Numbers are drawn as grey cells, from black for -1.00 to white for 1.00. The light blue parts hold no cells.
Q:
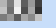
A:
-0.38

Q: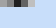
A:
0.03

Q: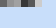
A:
-0.20

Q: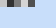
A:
-0.03

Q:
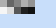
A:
-0.32

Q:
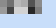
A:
-0.34

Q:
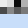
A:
-0.30

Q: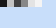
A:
0.06

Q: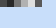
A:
-0.30

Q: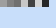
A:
-0.12
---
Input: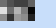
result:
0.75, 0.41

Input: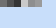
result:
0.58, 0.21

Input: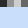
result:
0.61, 0.16

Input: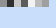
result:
0.90, 0.57

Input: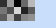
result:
0.68, 0.45

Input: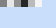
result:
0.91, 0.80
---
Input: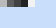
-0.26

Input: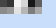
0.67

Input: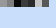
-0.01

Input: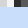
-0.30

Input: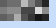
0.35

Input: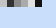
0.33
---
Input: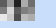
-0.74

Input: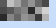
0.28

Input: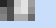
0.56

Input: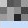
-0.23

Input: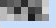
-0.19

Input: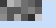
0.21
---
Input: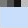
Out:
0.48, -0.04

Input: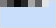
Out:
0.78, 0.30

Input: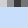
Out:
0.63, 0.15

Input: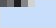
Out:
0.65, 0.04

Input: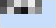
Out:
0.86, 0.75

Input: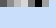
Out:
0.69, 0.49

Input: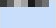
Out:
0.49, 0.26

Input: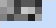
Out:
0.57, 0.45
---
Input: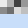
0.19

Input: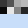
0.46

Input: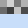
0.40

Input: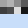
-0.30

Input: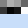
-0.21

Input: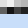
0.43
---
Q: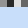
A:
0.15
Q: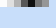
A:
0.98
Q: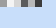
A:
0.23
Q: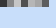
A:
-0.58
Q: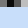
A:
-0.07
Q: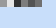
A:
0.20
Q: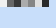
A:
0.88
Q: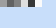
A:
0.24
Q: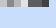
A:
0.55
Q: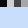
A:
-0.92
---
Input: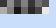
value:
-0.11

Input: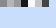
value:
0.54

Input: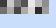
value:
0.47

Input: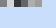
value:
0.36

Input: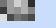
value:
0.38

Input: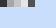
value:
0.80

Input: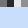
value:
0.81

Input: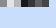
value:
-0.25

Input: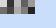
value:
-0.25
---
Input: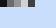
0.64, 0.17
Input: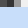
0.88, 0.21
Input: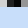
0.64, 0.17
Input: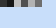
0.50, 0.40
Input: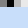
0.83, 0.47
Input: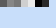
0.83, 0.62
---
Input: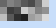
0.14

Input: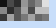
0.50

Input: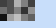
0.13

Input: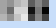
-0.97

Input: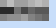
-0.31

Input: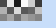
0.51
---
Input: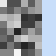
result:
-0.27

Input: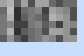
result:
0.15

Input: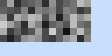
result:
-0.65

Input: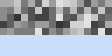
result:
0.77

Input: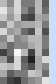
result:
0.20

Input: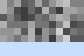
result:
-0.30
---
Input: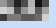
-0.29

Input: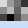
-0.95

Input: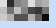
0.38

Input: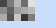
0.55

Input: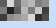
0.69

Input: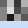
-0.78

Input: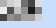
0.27

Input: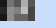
-0.20

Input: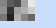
0.37
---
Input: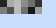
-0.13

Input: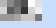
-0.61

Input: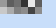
0.10

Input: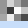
-0.54

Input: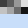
0.29

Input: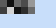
-0.87

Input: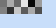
-0.29
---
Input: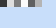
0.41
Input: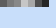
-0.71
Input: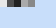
0.07
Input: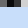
0.64
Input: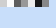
0.06
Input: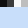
0.49
